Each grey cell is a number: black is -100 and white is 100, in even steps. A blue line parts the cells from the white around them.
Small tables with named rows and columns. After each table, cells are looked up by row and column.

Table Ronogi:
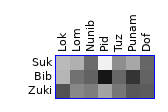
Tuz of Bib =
-19
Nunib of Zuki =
-2
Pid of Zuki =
28
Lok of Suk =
46
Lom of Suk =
38
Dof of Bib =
-22
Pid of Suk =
89
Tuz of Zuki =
-7
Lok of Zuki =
-36
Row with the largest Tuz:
Suk

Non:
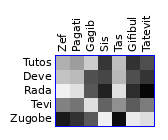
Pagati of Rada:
76
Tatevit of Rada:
-95
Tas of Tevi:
13
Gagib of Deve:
-37
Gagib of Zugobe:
-30
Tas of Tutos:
49
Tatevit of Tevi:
-3
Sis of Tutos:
-58
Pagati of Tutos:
23
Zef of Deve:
53
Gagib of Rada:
-32
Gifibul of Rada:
-65
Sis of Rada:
-74
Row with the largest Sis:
Zugobe

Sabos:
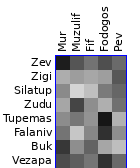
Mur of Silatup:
8
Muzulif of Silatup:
66
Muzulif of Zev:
-33
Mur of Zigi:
36
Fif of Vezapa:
-8
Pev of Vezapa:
-18
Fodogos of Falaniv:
-62
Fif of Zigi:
31
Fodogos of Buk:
30
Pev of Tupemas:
39
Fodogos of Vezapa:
-62
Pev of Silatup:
-20
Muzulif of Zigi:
23

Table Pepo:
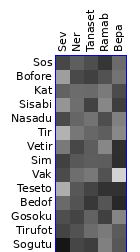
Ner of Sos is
-26
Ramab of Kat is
-4
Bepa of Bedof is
-69
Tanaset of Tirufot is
-15
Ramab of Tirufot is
-4
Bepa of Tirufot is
-29
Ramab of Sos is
-58
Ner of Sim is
-31
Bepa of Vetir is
-63

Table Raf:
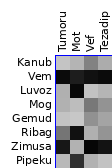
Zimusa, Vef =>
-95
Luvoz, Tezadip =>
42
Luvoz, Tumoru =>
38
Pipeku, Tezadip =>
52
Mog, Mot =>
48
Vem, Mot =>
-77
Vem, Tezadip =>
-91
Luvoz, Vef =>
52
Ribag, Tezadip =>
16
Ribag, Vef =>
38
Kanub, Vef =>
2

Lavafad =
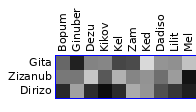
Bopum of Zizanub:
-6
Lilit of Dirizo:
-57
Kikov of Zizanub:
-31
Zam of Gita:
-41
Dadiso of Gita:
16
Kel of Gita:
-45
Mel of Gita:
52
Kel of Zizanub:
39
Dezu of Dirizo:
-65
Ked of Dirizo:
17
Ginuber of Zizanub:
-7

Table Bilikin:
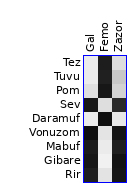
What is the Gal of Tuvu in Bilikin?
84
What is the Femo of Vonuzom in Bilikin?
79
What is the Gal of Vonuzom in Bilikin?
-88
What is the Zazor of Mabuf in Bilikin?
-75
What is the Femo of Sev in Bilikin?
74
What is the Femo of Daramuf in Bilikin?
-88
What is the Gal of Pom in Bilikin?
75
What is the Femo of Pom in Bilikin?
-82
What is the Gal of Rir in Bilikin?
-76
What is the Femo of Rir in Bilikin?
78
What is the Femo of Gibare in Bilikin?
89
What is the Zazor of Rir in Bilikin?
-83
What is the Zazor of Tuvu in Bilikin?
56
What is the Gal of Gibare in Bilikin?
-82
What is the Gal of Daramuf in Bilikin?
84
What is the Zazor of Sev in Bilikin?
-67
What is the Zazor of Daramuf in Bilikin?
81
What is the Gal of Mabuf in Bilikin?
-78

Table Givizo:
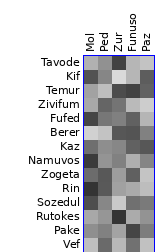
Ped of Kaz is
11
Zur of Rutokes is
-59
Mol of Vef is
50
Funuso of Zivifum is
46
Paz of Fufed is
42
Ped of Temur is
49
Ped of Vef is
-17
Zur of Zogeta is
23
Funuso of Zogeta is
-25

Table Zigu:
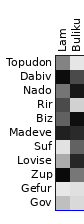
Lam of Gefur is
81
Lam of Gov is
50
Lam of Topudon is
3
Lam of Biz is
-24
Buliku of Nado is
-82
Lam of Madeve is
-75
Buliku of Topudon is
80
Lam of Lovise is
34
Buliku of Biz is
-88
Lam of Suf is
77
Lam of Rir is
-41
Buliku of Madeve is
-67
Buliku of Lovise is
-70
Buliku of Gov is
70
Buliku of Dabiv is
-42
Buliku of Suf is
-23
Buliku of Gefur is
76

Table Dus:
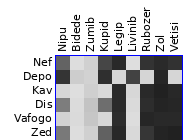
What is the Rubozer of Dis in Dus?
-65
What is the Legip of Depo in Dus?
68
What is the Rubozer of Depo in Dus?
67
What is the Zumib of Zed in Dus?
63
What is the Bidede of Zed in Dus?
73
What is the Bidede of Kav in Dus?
74
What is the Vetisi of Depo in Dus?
68
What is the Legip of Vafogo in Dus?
-65
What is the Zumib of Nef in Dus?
63
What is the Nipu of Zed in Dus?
-5
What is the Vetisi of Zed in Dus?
-74
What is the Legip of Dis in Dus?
-67
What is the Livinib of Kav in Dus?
69

